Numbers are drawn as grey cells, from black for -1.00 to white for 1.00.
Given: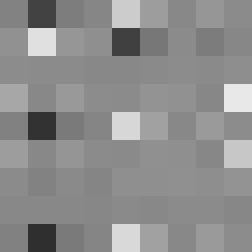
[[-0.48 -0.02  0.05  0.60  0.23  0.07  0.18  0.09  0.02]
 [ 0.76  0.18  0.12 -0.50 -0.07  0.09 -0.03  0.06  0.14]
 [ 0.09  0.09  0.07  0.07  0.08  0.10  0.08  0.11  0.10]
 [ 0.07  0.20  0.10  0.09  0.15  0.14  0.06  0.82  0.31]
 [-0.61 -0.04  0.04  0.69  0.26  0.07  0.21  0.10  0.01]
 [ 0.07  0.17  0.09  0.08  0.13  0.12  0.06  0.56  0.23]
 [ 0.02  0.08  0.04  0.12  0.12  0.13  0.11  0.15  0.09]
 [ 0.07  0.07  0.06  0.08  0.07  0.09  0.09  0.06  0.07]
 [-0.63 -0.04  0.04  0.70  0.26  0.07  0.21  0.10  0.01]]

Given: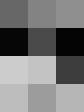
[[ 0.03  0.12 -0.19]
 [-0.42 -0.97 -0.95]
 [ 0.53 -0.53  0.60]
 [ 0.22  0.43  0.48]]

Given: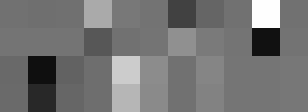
[[-0.13 -0.12  0.33 -0.06 -0.10 -0.49 -0.21 -0.11  0.99 -0.11 -0.11]
 [-0.09 -0.09 -0.32 -0.11 -0.09  0.13 -0.04 -0.09 -0.87 -0.10 -0.09]
 [-0.88 -0.23 -0.14  0.60  0.10 -0.11  0.04 -0.08 -0.08 -0.07 -0.18]
 [-0.69 -0.20 -0.14  0.43  0.08 -0.11  0.02 -0.08 -0.08 -0.07 -0.17]]

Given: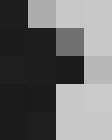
[[ 0.35  0.56  0.57 -0.77]
 [-0.77 -0.12  0.57 -0.79]
 [-0.77 -0.79  0.44 -0.76]
 [-0.78  0.56  0.59 -0.79]
 [-0.76  0.55  0.57 -0.78]]

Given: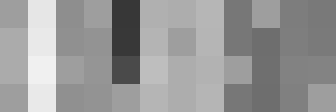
[[ 0.80  0.11  0.24 -0.57  0.38  0.36  0.43 -0.07  0.24 -0.02 -0.05  0.24]
 [ 0.83  0.13  0.15 -0.56  0.41  0.24  0.42 -0.07 -0.14 -0.01 -0.04  0.34]
 [ 0.88  0.24  0.17 -0.42  0.49  0.36  0.40  0.24 -0.13  0.02  0.03  0.34]
 [ 0.83  0.13  0.15  0.24  0.42  0.36  0.42 -0.07 -0.14  0.00  0.24  0.24]]

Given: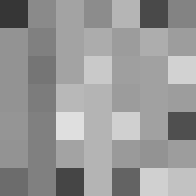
[[ 0.08  0.28  0.10  0.42 -0.43  0.03 -0.58]
 [ 0.00  0.28  0.35  0.22  0.36  0.23  0.15]
 [-0.08  0.28  0.58  0.25  0.26  0.65  0.15]
 [-0.03  0.44  0.41  0.22  0.26  0.23  0.15]
 [ 0.00  0.75  0.41  0.63  0.26 -0.38  0.17]
 [ 0.00  0.28  0.41  0.21  0.15  0.23  0.15]
 [ 0.00 -0.46  0.41 -0.22  0.63  0.52 -0.15]]

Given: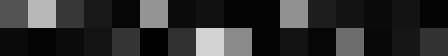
[[ 0.44 -0.57 -0.81 -0.95  0.16 -0.91 -0.87 -0.97 -0.97  0.14 -0.77 -0.85
  -0.92 -0.85 -0.97 -0.35]
 [-0.98 -0.91 -0.84 -0.59 -0.99 -0.62  0.65  0.08 -0.97 -0.85 -0.95 -0.15
  -0.94 -0.83 -0.61 -0.92]]
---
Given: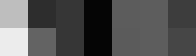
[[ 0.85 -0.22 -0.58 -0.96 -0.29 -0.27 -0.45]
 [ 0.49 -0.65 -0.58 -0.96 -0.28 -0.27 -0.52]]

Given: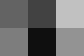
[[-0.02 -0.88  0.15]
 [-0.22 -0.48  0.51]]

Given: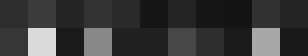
[[-0.58  0.71 -0.80  0.07 -0.75 -0.74 -0.44 -0.64 -0.80  0.32 -0.81]
 [-0.65 -0.54 -0.71 -0.60 -0.67 -0.83 -0.72 -0.83 -0.85 -0.61 -0.71]]

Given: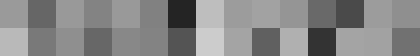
[[ 0.45 -0.05  0.12 -0.19  0.07  0.03 -0.34  0.60  0.29 -0.25  0.38 -0.60
   0.29  0.27 -0.11]
 [ 0.21 -0.20  0.20  0.03  0.20  0.01 -0.72  0.49  0.22  0.27  0.17 -0.18
  -0.42  0.22  0.12]]

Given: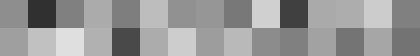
[[ 0.25  0.51  0.75  0.39 -0.43  0.35  0.61  0.23  0.45  0.10  0.00  0.27
  -0.09  0.30 -0.10]
 [ 0.11 -0.62  0.00  0.34 -0.01  0.48  0.14  0.18 -0.06  0.63 -0.50  0.33
   0.36  0.60  0.00]]

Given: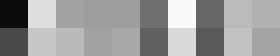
[[-0.43  0.56  0.46  0.27  0.32 -0.25  0.71 -0.30  0.51  0.29]
 [-0.91  0.74  0.27  0.23  0.24 -0.12  0.96 -0.20  0.47  0.39]]

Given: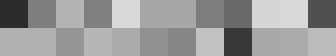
[[ 0.39  0.38  0.18  0.43  0.34  0.13  0.06  0.52 -0.56  0.32  0.34  0.47]
 [-0.66 -0.01  0.41  0.00  0.70  0.31  0.31 -0.02 -0.18  0.68  0.70 -0.37]]
